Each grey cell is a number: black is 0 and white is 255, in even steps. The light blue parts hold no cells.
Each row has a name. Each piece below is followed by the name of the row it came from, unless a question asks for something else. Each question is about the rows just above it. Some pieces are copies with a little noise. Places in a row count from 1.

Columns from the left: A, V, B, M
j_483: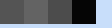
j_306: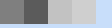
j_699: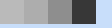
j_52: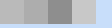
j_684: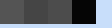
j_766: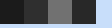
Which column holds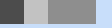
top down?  B
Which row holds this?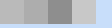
j_52

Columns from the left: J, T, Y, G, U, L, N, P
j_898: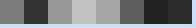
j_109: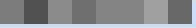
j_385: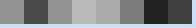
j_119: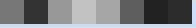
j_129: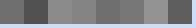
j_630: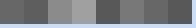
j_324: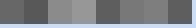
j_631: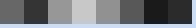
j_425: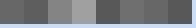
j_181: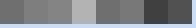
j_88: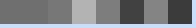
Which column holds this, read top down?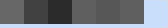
P
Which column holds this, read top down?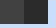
P
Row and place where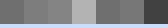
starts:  j_181, 1
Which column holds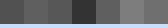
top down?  T
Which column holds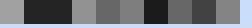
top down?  N

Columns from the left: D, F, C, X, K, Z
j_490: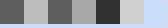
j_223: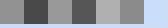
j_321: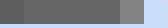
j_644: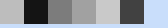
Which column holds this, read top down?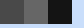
F
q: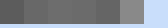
j_321
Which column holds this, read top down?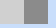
Z
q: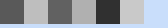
j_490
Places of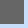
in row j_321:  2 3 4 5
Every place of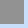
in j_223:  1

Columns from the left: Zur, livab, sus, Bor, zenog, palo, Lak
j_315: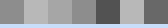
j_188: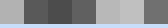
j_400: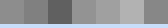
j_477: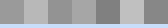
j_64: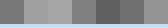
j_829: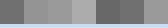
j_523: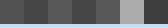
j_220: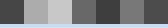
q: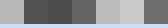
j_188
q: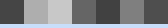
j_220

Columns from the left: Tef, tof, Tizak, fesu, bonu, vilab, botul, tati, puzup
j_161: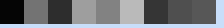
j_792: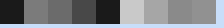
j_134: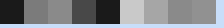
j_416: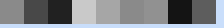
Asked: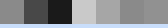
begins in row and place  j_134, 3
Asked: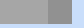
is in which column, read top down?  botul
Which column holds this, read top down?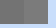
tof

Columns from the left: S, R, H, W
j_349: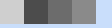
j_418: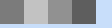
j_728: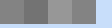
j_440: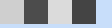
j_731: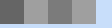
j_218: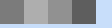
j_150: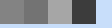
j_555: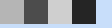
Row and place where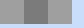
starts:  j_731, 2
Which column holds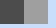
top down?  R
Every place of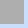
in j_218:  2
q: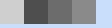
j_349

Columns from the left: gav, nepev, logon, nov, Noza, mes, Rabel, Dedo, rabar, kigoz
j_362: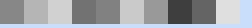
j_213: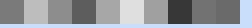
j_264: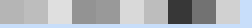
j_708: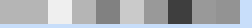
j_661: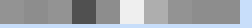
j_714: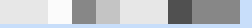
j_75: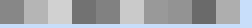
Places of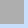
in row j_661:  7
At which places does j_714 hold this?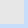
1 2 6 7
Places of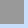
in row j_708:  7 9
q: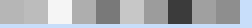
j_708
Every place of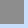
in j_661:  2 5 9 10
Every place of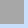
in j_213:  5

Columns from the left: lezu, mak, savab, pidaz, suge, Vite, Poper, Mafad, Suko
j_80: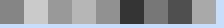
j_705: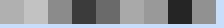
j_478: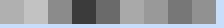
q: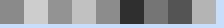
j_80
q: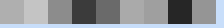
j_705
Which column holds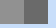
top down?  suge

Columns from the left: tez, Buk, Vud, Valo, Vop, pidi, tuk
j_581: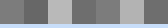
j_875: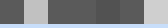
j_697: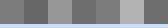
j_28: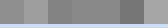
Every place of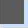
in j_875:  1 3 4 6
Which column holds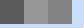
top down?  Vud
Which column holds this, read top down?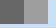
Buk

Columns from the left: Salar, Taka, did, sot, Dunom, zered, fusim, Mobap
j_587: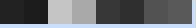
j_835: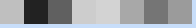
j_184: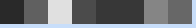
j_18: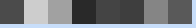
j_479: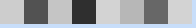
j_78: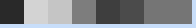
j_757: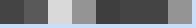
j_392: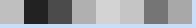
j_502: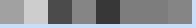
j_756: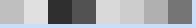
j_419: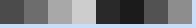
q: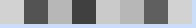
j_479
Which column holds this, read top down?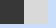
Dunom
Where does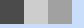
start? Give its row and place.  j_18, 1
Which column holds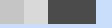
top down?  did
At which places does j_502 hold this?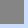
4 8
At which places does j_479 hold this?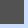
2

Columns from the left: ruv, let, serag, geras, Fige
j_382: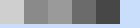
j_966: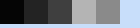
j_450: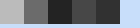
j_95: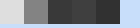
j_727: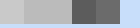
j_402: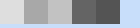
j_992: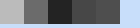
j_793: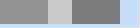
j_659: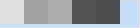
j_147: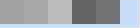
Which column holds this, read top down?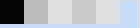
ruv
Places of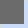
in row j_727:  5

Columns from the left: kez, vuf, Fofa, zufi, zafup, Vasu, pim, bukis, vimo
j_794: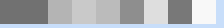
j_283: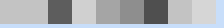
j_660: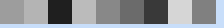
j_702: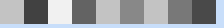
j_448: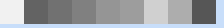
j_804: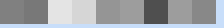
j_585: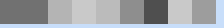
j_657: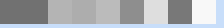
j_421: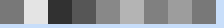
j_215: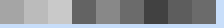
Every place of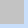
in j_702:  1 5 7
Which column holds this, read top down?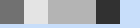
Fofa
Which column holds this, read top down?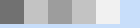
kez
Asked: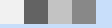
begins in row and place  j_702, 3

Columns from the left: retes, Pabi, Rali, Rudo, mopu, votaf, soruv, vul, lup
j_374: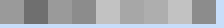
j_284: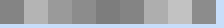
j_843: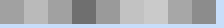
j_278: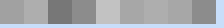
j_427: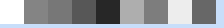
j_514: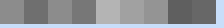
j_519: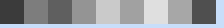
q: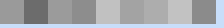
j_374
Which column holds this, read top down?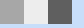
vul
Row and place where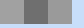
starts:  j_843, 3
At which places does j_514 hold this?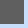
8

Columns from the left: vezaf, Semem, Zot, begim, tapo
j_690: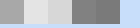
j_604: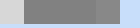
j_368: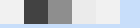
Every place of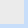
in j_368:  4
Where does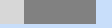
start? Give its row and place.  j_604, 1
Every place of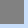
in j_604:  2 3 4
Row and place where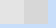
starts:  j_690, 2
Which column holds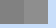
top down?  Zot

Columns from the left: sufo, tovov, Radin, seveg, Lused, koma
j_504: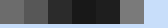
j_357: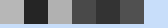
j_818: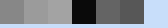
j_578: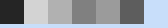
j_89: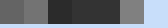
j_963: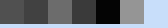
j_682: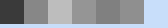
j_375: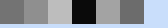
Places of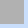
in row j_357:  3
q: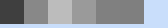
j_682

